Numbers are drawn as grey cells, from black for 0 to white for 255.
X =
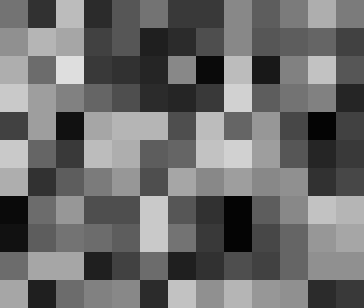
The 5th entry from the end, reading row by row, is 181
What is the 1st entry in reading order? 115
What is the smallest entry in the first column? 10
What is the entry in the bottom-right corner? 57
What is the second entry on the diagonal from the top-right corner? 101
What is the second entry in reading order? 49
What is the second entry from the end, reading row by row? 43
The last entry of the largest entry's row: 86
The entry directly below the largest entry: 129
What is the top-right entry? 123
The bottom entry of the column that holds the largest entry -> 108
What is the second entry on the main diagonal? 181
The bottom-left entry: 166
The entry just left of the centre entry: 93
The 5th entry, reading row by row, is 86
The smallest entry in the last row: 31
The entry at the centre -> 101
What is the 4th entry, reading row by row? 43
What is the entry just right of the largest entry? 57
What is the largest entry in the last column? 181
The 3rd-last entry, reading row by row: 144
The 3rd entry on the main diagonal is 222
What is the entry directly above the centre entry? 78

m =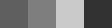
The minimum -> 50
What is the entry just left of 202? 126

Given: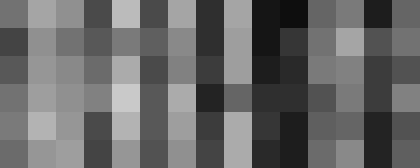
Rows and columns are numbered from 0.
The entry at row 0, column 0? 114
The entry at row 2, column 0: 88
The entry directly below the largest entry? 179
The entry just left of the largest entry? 129
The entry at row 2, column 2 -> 137
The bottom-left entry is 107
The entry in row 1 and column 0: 68
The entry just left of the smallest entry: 21
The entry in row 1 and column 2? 114
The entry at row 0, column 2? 144
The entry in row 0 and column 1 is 165
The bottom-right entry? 95
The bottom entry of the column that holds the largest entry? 150
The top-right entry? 101
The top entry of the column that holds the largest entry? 187
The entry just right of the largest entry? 88
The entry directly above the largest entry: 171
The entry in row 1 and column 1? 144
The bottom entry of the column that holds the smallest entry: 29

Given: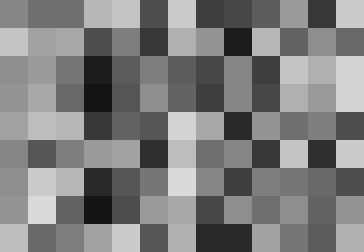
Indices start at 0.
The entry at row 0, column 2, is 111
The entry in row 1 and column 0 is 196
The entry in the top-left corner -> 134
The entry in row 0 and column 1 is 111
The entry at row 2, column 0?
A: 142
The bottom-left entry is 189
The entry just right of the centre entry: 168
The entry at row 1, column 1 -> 162
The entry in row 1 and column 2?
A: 168
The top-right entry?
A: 203
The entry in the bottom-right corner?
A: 176
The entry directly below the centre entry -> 189
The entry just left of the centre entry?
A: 86
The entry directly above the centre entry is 99

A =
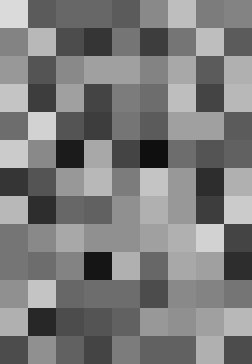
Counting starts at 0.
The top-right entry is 131
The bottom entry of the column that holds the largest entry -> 76
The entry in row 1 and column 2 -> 76
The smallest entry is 15
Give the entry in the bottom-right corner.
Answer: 76
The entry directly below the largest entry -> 131
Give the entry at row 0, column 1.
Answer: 91
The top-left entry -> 218
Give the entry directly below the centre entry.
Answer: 144
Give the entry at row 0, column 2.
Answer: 103
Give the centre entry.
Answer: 124
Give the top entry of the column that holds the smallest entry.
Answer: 137
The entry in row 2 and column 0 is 152
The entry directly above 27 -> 84
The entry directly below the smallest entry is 196

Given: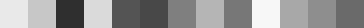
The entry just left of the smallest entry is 199
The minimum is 47

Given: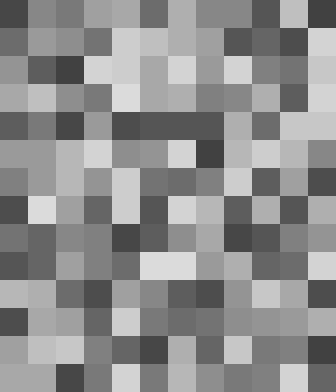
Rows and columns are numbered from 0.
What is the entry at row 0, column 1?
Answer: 135
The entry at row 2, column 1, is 93
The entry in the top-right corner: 65
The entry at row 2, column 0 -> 148
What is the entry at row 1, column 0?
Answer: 108
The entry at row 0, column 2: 121
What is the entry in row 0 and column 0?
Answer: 71
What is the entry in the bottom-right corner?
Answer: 101
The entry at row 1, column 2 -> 142
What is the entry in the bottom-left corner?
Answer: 168
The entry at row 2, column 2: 65

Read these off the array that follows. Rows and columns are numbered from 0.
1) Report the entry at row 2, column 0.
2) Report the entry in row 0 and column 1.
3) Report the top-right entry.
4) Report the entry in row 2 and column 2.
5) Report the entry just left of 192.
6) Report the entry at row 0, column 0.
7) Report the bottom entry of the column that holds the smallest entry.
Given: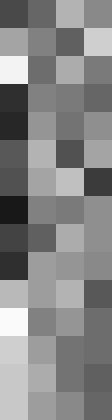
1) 243
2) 102
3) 137
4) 172
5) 164
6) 73
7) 200

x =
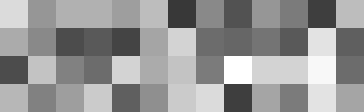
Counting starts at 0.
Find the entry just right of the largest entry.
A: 211
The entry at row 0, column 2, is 177
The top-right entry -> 189
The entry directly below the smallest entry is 211
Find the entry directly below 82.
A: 102
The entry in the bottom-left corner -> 183
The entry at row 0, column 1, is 150
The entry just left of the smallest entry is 189
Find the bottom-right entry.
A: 165
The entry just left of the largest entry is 123
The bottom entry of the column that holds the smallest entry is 203
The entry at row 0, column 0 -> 219

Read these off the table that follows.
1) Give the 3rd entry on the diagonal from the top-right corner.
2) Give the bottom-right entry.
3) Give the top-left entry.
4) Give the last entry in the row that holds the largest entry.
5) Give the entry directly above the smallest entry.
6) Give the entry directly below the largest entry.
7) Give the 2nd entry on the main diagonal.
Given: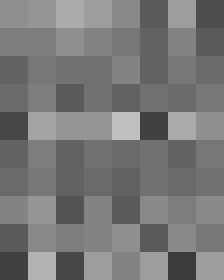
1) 98
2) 157
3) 143
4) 143
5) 137
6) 106
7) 125
